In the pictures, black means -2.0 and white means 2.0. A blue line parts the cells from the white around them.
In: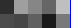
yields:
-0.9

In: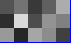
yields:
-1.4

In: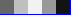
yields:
1.0

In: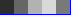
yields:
-0.4

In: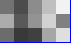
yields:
-1.1

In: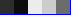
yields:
-1.8
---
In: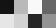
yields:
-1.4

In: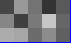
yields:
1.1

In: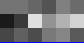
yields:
0.8

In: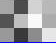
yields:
1.9

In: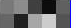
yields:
1.2

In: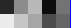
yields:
-0.8

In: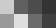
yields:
-0.3
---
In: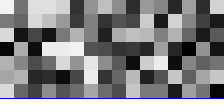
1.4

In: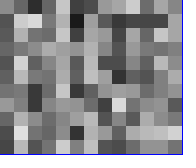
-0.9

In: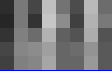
-1.0

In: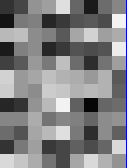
1.4

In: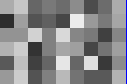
0.4
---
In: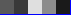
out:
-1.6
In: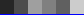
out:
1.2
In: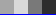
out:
-1.3
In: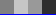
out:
-1.3
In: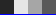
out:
-0.6
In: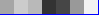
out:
1.8
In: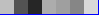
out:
1.4
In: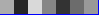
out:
0.4
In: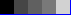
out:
1.3
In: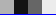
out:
1.7
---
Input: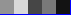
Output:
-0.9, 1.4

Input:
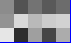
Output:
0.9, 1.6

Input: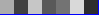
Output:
-0.6, 1.4

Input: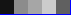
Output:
0.6, 1.2

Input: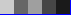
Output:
0.5, 1.2

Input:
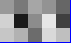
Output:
0.2, 1.6

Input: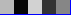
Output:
1.3, 1.3

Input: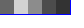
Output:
0.2, 1.3
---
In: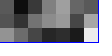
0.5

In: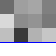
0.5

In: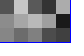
-0.6

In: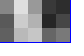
0.4

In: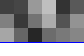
1.0

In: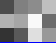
0.0

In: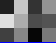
1.1

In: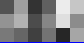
-0.5

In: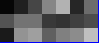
0.8
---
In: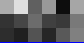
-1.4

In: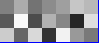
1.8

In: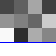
-1.3

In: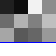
-0.6

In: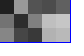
-1.1

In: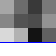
0.8

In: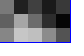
1.0
